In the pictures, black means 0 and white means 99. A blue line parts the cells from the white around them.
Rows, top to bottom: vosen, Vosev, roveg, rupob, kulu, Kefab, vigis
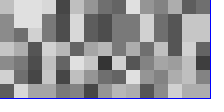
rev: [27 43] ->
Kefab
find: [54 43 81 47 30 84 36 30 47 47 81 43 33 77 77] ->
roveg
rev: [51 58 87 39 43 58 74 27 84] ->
vosen

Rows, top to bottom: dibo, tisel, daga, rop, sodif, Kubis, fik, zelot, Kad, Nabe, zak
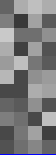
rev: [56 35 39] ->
zelot
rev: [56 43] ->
daga

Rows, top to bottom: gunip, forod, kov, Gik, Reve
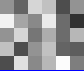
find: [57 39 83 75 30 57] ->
gunip

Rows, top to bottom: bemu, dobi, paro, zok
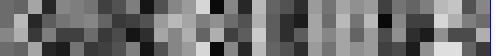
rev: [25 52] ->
dobi
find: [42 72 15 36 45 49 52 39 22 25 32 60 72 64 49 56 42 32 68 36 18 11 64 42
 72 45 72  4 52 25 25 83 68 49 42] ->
dobi

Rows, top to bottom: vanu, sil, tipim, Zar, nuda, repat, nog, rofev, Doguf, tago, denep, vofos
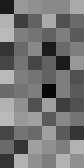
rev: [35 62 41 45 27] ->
tago
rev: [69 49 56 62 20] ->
denep
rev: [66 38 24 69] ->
sil
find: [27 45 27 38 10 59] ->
nuda
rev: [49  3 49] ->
nog
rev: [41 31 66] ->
sil

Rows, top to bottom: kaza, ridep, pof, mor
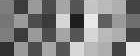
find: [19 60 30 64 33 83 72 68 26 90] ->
mor
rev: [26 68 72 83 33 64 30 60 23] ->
pof
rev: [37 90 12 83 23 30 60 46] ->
ridep
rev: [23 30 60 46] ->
ridep
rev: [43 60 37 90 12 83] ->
ridep
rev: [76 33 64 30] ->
kaza

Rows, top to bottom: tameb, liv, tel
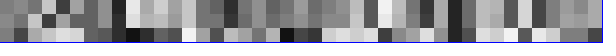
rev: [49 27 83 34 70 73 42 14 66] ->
tameb
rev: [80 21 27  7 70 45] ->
tel
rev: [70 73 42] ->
tameb
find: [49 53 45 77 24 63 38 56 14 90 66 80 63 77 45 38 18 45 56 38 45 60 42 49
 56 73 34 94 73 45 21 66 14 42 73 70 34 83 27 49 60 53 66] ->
tameb
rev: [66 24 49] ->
liv
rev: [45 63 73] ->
tel

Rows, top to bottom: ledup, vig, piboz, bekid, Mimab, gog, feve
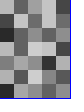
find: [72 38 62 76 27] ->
ledup
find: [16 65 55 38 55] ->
feve
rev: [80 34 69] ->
gog

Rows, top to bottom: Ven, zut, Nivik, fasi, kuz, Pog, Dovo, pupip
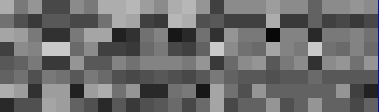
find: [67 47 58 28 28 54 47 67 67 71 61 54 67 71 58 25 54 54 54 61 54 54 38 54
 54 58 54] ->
Ven
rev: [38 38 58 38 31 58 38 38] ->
pupip
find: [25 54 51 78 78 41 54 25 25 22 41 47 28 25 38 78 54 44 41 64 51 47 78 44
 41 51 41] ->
fasi
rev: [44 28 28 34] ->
zut
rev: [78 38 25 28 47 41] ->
fasi
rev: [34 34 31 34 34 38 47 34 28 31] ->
Pog
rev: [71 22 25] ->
zut

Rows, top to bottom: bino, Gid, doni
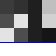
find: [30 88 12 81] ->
Gid
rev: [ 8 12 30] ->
doni
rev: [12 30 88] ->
doni

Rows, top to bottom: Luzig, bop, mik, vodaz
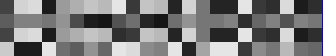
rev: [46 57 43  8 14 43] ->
bop
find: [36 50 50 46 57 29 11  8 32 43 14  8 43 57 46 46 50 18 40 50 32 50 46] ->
bop
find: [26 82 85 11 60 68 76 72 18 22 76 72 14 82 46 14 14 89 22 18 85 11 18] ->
mik

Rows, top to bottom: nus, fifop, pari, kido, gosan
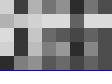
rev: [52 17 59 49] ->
kido
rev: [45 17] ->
nus
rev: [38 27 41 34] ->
gosan
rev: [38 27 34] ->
pari

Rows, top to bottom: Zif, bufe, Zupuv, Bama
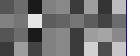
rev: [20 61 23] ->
Zif
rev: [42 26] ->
bufe
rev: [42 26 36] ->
bufe
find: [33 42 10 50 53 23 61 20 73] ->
Zif

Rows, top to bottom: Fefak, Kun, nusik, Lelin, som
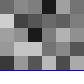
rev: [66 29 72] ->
som
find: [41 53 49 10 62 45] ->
Fefak
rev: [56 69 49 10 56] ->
nusik
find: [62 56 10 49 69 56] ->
nusik
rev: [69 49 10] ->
nusik
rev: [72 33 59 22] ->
som
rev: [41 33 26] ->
Kun

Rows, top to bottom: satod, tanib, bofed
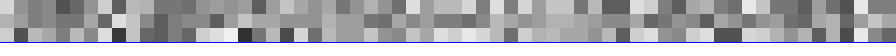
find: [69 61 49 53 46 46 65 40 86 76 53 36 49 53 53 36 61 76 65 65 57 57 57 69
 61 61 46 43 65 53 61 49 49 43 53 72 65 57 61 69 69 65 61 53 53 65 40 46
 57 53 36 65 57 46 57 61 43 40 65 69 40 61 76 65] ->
tanib
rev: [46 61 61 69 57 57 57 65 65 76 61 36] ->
tanib

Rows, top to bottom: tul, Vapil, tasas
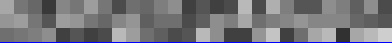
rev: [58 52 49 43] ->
Vapil
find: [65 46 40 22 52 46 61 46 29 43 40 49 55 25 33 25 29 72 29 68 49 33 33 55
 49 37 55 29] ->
tul
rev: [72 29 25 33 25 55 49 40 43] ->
tul
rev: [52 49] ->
Vapil
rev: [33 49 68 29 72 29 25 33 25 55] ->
tul
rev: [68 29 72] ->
tul

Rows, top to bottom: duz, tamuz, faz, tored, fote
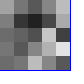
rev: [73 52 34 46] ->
duz
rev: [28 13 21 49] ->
tamuz
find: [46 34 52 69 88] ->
tored
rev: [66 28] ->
tamuz

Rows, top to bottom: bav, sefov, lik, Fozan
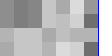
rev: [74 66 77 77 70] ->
lik
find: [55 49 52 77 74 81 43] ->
sefov
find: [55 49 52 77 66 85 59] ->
bav
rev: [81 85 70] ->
Fozan

